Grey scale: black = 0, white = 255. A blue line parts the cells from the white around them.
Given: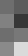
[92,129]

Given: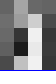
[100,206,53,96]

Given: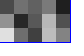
[31,183,64]

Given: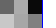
[9,167]

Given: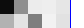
[230,242]

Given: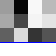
[186,244,218]
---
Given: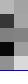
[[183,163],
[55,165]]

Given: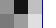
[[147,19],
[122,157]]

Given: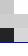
[[200,254],
[206,207]]

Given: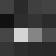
[[66,42],
[17,46]]

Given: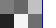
[[125,103],
[35,244]]

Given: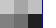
[[200,166],
[129,112]]

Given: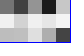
[[116,65],
[240,210]]

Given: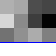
[[176,167],
[214,138]]
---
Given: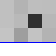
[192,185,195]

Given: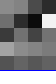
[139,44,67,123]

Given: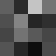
[96,132,89,76]

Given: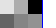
[227,133]

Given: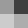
[155,173]

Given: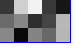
[55,135,132]
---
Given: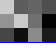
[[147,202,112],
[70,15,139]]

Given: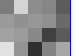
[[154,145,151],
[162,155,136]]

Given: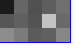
[[86,96,83],
[141,123,91]]

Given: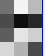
[[75,14,40],
[93,228,207]]

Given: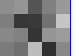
[[126,55,57],
[136,130,52]]

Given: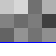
[[130,108,124],
[99,147,115]]

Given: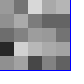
[[144,170,124],
[109,130,157]]

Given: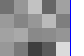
[[154,133,151],
[162,169,137]]
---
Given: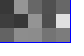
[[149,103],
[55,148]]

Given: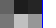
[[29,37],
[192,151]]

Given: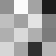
[[251,163],
[161,227]]

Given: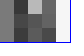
[[56,185],
[71,85]]

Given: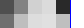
[[130,209],
[190,221]]

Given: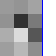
[[148,163],
[49,122]]

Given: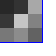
[[51,168],
[197,130]]
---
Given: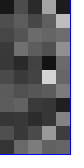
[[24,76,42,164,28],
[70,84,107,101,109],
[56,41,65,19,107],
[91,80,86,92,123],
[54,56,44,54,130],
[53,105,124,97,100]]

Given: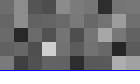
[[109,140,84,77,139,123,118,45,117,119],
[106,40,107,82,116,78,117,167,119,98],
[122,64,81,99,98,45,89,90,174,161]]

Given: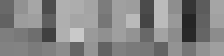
[[105,146,166,77,176,173,164,124,160,157,75,187,142,53,92,165],
[126,121,110,64,176,201,154,144,159,147,104,163,140,40,101,140]]

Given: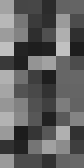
[[163,70,71,43,99,100],
[156,131,46,80,175,47],
[57,32,148,162,102,76],
[165,83,73,50,100,101],
[179,136,87,33,90,132],
[50,34,117,161,140,62]]

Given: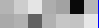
[[180,205,229,173,162,9,182]]

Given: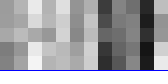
[[156,180,234,179,223,148,175,60,132,111,40,190],
[168,187,169,152,211,136,187,102,110,132,48,150],
[130,163,244,180,188,170,205,46,87,135,27,234]]
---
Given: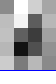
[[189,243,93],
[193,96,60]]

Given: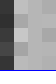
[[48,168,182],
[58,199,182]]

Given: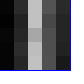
[[2,34,193],
[7,38,167]]

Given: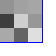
[[62,206,151],
[169,99,223]]

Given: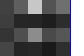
[[62,38,37],
[52,79,140]]

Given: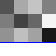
[[125,66,103],
[146,191,162]]

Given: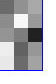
[[140,248,153],
[148,125,33]]

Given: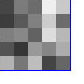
[[61,89,128],
[127,136,98]]
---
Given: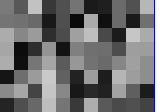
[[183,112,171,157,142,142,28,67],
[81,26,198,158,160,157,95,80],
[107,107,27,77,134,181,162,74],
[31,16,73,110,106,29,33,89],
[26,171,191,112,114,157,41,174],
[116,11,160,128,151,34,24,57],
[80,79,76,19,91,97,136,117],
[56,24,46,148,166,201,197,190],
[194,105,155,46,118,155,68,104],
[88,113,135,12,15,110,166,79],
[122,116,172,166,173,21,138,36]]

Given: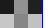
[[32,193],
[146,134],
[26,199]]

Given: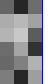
[[109,162,92,50,178,158],
[38,184,200,165,128,39],
[102,172,180,109,104,125]]

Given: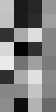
[[150,159,133,133,122,137,132,105],
[38,43,222,48,160,224,197,180],
[25,26,170,3,115,171,136,14],
[197,193,50,215,235,46,135,141]]

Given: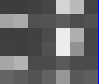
[[68,81,69,71,74,94],
[186,76,174,146,75,88],
[212,92,236,237,89,151],
[70,83,76,82,75,98],
[65,81,65,66,74,83],
[61,171,62,63,179,92],
[61,164,62,64,167,100]]

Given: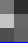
[[45,103,99],
[119,195,78]]
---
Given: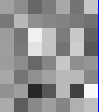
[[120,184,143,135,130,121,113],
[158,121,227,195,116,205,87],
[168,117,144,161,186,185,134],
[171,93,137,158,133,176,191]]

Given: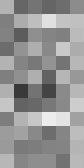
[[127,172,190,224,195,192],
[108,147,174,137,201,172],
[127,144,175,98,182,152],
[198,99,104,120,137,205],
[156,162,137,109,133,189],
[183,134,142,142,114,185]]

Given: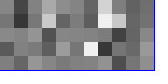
[[118,55,120,201,100,124,93,240,200,102,114],
[90,129,123,94,156,118,241,55,117,105,153]]

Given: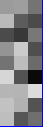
[[185,92,75],
[148,203,79],
[214,83,10],
[194,177,83]]

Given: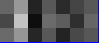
[[71,194,14,107,93,47,102]]

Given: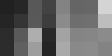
[[37,53,89,61,139,110,112,189],
[44,96,157,36,169,137,139,131]]
